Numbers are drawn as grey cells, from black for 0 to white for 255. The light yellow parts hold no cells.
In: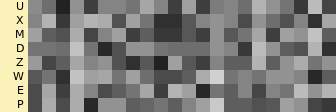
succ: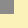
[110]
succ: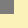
[132]
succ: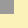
[69]
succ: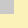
[94]
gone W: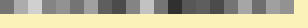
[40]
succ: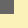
[116]

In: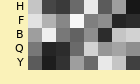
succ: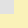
[178]
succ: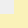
[120]
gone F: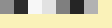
[135]
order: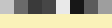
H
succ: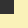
[158]
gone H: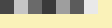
[23]

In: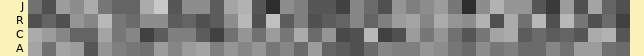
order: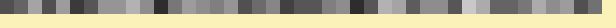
J
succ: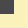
[80]

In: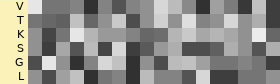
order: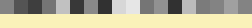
V
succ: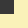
[193]
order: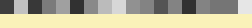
V
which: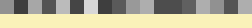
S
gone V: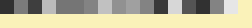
[137]
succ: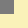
[56]
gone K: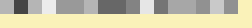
[109]

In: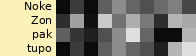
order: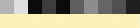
tupo
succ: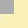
[121]

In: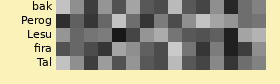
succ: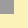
[82]
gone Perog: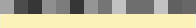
[47]
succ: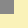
[54]

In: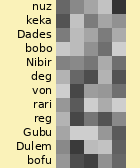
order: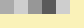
rari
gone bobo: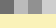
[200]
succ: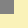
[137]
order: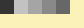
nuz

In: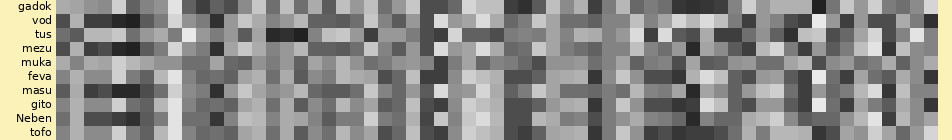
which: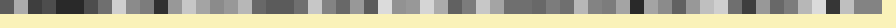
masu
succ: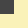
[199]
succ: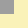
[91]
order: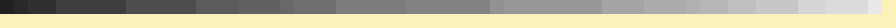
vod
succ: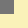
[199]

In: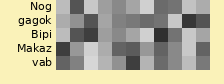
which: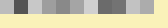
Nog
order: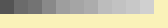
Nog
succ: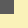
[152]
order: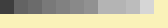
vab
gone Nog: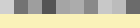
[194]
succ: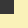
[84]

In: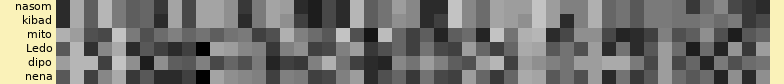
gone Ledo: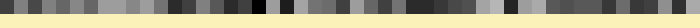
[149]
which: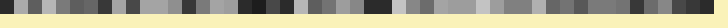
nasom
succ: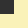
[135]
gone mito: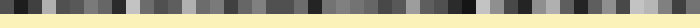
[188]

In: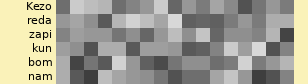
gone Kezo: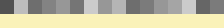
[137]
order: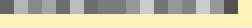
Kezo

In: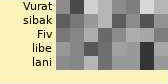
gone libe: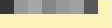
[112]
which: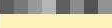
sibak
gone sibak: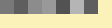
[146]
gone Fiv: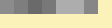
[167]
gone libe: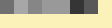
[160]

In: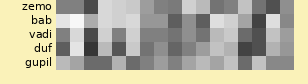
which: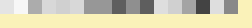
bab
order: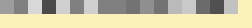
vadi
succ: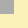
[216]
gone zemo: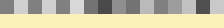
[122]
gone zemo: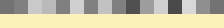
[122]

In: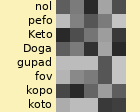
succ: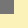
[157]
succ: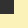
[164]
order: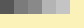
fov
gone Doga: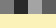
[49]
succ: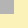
[137]

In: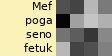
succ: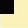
[161]
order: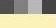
fetuk

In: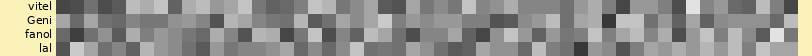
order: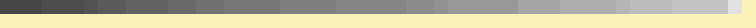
vitel
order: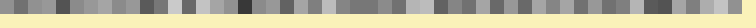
Geni
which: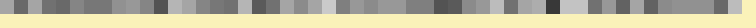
Geni
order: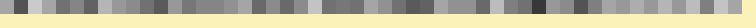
lal
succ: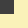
[113]

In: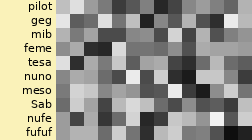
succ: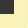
[108]
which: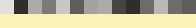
tesa
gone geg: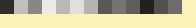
[229]
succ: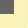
[179]

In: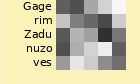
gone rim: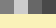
[196]
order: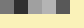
Zadu
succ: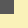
[180]
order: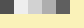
nuzo
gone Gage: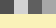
[246]

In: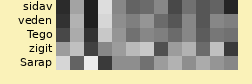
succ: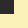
[163]
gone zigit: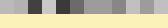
[80]
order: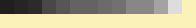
sidav
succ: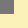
[113]
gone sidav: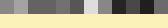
[43]
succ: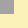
[31]

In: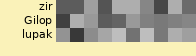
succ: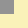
[56]
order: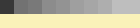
lupak
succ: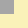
[190]
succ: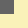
[153]

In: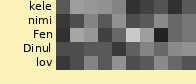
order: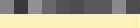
lov
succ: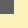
[132]

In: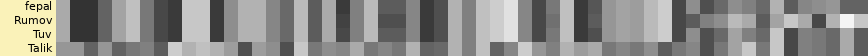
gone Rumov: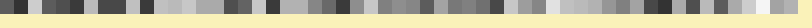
[66]
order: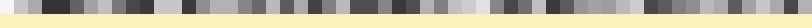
Rumov
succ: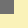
[192]
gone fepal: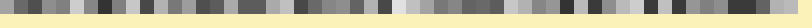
[86]
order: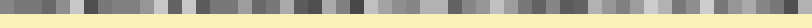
Talik
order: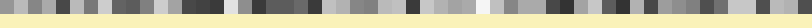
Rumov
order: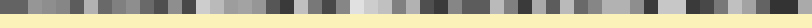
fepal

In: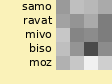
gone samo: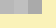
[154]
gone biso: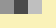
[140]
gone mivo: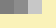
[133]
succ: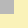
[170]

